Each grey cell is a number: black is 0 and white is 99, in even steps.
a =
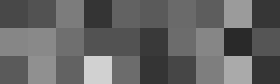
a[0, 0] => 28
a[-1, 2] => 38
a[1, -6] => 32
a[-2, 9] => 33
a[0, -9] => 32
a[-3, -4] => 41
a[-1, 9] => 20

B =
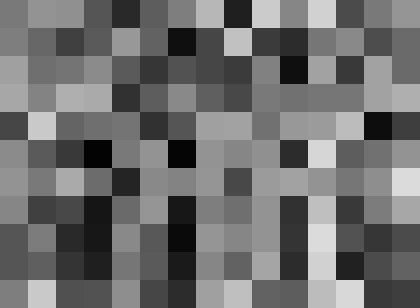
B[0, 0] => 47
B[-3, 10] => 20
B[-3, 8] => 52
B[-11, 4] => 16
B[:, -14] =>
[57, 40, 43, 51, 78, 35, 47, 25, 48, 37, 78]
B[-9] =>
[62, 43, 45, 54, 35, 21, 32, 27, 23, 50, 6, 63, 22, 63, 41]
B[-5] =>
[57, 47, 66, 42, 14, 53, 51, 58, 28, 60, 63, 57, 46, 55, 85]
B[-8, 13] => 63
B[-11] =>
[47, 57, 56, 33, 16, 36, 49, 71, 12, 79, 52, 81, 29, 47, 58]
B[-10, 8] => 75
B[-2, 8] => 38
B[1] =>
[49, 40, 25, 35, 59, 38, 6, 27, 75, 23, 17, 46, 53, 30, 41]
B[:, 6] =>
[49, 6, 32, 53, 33, 2, 51, 9, 4, 10, 17]
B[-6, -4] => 83
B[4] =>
[27, 78, 39, 43, 45, 19, 33, 62, 63, 44, 59, 60, 73, 5, 24]
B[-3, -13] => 16
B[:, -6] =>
[79, 23, 50, 47, 44, 56, 60, 57, 57, 64, 38]
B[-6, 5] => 57
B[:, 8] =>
[12, 75, 23, 28, 63, 52, 28, 43, 52, 38, 74]
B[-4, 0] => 52
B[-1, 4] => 55
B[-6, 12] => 36
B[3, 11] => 46
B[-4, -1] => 65
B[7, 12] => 22

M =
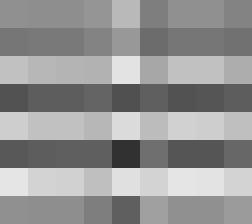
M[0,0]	56
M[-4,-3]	81
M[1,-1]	44
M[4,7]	80
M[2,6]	75
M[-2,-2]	88
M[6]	[89, 82, 81, 74, 87, 82, 89, 88, 82]
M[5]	[34, 36, 37, 37, 19, 43, 33, 33, 40]
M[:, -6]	[58, 51, 69, 39, 71, 37, 74, 49]
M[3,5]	37
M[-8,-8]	55
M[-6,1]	71
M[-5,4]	31
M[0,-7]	55
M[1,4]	59
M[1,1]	47
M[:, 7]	[56, 46, 75, 33, 80, 33, 88, 56]
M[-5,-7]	36
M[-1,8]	60
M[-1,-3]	56

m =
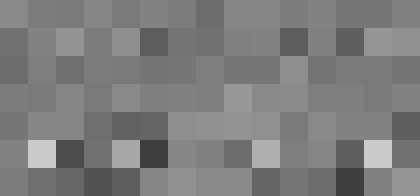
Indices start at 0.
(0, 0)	53
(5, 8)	42
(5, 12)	37
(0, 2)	47
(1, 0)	44
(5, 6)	52
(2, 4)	47
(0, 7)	42
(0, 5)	51
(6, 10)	46
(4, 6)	55
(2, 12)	47
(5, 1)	79
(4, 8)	57
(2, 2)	43
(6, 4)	36
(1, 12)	37
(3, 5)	49
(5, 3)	44
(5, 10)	49
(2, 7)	49
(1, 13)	58
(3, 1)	47
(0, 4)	47
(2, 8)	46
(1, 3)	48
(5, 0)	51
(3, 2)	52
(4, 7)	56

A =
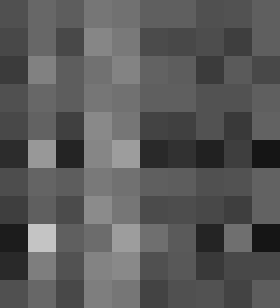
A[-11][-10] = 31
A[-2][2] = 32
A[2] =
[23, 50, 36, 44, 51, 38, 36, 23, 35, 28]
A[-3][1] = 76
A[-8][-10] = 31
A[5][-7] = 52
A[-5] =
[30, 39, 36, 47, 44, 37, 36, 31, 32, 38]
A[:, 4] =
[44, 47, 51, 44, 46, 61, 44, 46, 61, 53, 46]
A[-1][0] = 31
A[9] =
[16, 49, 32, 51, 53, 31, 34, 22, 28, 28]
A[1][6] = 28
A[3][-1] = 37
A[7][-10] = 24
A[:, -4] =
[37, 28, 36, 37, 25, 19, 36, 30, 35, 34, 31]
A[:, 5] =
[37, 29, 38, 37, 26, 16, 37, 29, 43, 31, 26]
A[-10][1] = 40
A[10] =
[31, 40, 28, 49, 46, 26, 31, 32, 26, 36]
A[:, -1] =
[37, 37, 28, 37, 38, 8, 38, 38, 8, 28, 36]
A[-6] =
[17, 59, 14, 52, 61, 16, 19, 13, 24, 8]
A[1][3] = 52
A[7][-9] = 37
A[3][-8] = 36
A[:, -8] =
[36, 28, 36, 36, 25, 14, 36, 29, 37, 32, 28]
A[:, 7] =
[31, 30, 23, 32, 32, 13, 31, 28, 14, 22, 32]

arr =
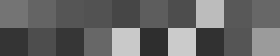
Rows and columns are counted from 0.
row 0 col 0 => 45
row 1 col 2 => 21
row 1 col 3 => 40
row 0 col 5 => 36
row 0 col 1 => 39

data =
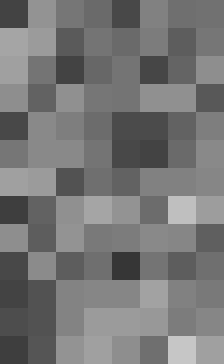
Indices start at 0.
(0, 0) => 26
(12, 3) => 62
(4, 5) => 29
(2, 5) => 27
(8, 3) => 47
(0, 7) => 44
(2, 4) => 45
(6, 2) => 32
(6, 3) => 43
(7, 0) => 24
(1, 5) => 48
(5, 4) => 28
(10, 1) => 32
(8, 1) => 36
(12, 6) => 77
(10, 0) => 26
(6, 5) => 50
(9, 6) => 36
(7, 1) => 38
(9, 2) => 36
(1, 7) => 46
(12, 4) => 55
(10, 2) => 51
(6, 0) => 62
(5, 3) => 45
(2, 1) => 45
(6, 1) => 60
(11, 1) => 32
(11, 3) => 60
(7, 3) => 64
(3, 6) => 56
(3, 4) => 45
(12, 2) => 57

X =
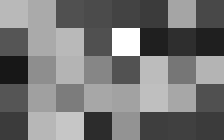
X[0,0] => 72
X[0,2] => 31
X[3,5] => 74
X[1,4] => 99
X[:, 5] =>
[23, 12, 73, 74, 24]
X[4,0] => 23
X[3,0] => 33
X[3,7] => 31
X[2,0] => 9
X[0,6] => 64
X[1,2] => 72

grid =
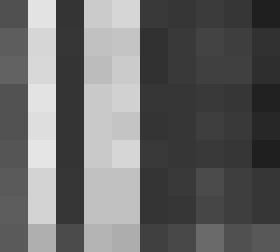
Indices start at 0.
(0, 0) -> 31
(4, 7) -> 24
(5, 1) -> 89
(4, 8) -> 22
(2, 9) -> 18
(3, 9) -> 13
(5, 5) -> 22
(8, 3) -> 70
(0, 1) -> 88
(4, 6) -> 21
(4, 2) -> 20
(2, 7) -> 25
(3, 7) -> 22
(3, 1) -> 88
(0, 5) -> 22
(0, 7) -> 23
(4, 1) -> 86
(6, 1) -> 82
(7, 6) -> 21
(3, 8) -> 21
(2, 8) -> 25
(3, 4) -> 81
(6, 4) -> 75
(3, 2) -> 20
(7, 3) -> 75
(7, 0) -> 36
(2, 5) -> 19

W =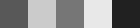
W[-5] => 34
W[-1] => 13
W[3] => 90
